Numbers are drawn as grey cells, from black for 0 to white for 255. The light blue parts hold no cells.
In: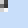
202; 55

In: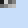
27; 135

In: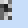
201; 26; 70

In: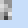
201; 191; 185

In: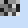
164; 123; 99; 70

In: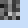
101; 62; 132; 123; 42

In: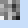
137; 125; 171; 161; 27

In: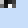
192; 27
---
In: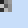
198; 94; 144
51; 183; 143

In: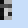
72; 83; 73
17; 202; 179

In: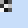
50; 235; 196
246; 22; 87

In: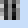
205; 36; 137
139; 47; 144

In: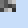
118; 82; 60
66; 163; 200

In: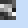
224; 171; 158
145; 171; 208
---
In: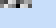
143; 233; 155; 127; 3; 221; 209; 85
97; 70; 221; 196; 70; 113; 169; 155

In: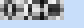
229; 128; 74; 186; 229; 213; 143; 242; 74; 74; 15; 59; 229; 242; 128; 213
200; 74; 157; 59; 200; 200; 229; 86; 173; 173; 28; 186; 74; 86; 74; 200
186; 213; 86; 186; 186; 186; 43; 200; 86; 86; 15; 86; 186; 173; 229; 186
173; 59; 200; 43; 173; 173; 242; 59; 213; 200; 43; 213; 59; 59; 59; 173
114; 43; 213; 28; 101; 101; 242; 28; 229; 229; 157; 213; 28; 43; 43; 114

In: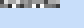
125; 141; 48; 251; 110; 60; 141; 125; 251; 60; 251; 125; 125; 110; 60
72; 221; 169; 169; 221; 141; 156; 125; 156; 156; 156; 72; 169; 169; 182

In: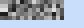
225; 225; 72; 30; 140; 114; 72; 154; 114; 170; 57; 170; 170; 225; 154; 85
196; 196; 99; 45; 99; 128; 114; 57; 114; 99; 72; 140; 72; 196; 57; 154
154; 154; 140; 85; 182; 30; 85; 128; 210; 154; 114; 72; 114; 154; 128; 140
99; 85; 99; 140; 85; 170; 114; 182; 72; 128; 114; 170; 182; 85; 196; 57
30; 30; 154; 196; 128; 114; 128; 154; 128; 99; 170; 99; 128; 30; 154; 85

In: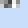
210; 96; 125; 253; 196
167; 140; 67; 240; 140

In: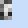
176; 67; 83
123; 231; 176
99; 216; 231
67; 136; 162
38; 204; 38

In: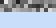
174; 91; 103; 189; 174; 158; 158; 144; 174; 91; 201; 77; 217; 189
130; 116; 158; 91; 144; 91; 189; 77; 61; 46; 77; 174; 77; 103
46; 232; 158; 116; 30; 103; 103; 189; 130; 130; 116; 144; 130; 144
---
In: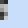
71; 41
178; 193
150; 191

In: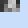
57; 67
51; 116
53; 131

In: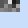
87; 97
86; 140
135; 125

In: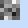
102; 144
70; 170
175; 105

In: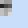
177; 154
36; 73
192; 166

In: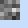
77; 117
121; 99
110; 139

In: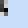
80; 189
61; 209
50; 7

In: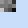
149; 123
119; 120
198; 100
